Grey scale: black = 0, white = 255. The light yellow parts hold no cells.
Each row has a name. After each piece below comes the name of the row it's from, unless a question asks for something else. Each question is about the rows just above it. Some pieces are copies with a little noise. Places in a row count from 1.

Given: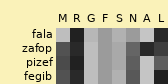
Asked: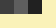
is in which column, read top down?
L
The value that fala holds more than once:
[155]
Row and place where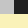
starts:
fegib, 7
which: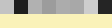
fala
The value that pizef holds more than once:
[94]
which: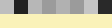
fala
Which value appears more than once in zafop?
[41]

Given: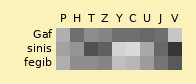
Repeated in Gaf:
[111]
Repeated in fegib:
[141]
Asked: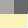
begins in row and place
sinis, 7
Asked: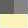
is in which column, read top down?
Z
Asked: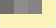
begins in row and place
Gaf, 2
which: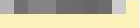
Gaf

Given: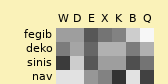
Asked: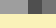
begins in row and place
sinis, 4
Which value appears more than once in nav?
[226]
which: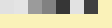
nav
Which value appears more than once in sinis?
[158]
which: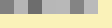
deko
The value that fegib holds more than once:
[158]

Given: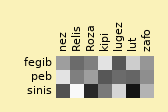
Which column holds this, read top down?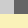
lut
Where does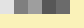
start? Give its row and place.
peb, 1
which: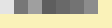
peb
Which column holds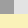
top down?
nez
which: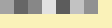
fegib

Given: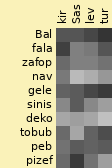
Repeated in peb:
[91]
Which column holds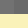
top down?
kir
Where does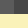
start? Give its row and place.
gele, 2
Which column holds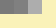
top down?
lev

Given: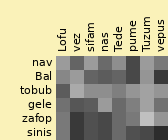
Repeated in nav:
[155]
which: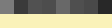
sinis
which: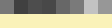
zafop
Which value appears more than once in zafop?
[121]
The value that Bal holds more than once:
[100]

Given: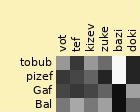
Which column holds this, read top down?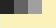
zuke
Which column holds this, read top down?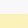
bazi
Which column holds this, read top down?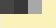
tef
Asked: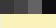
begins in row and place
Gaf, 2
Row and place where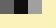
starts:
Gaf, 4

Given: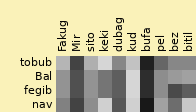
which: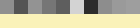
Bal
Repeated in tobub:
[135]
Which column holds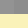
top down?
sito
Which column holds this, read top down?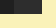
bufa
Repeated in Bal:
[147]

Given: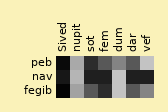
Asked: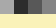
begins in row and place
peb, 2
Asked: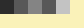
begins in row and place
peb, 3
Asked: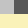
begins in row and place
fegib, 5
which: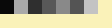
peb
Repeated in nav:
[31]
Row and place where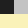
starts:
nav, 4
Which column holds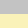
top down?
dum

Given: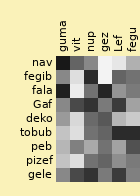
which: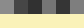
gele
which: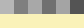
peb
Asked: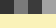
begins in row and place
Gaf, 3
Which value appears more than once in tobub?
[43]
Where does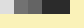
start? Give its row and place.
tobub, 2
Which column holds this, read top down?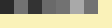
nup
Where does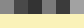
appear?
Gaf

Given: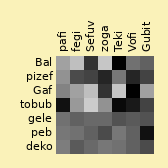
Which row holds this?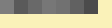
deko
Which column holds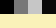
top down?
Teki
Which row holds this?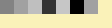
Gaf

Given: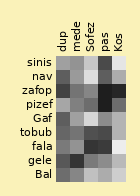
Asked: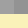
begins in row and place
sinis, 1
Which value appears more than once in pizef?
[109]

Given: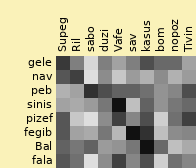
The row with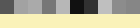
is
fegib
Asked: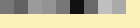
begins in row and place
Bal, 2
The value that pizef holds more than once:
[64]
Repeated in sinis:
[119]
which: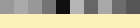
sinis
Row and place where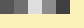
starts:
fala, 1

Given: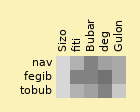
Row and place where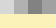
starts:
nav, 1
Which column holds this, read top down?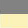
Bubar
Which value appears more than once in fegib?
[130]

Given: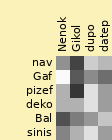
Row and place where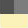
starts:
Bal, 1
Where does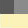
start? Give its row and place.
Gaf, 2
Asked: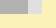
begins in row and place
deko, 1

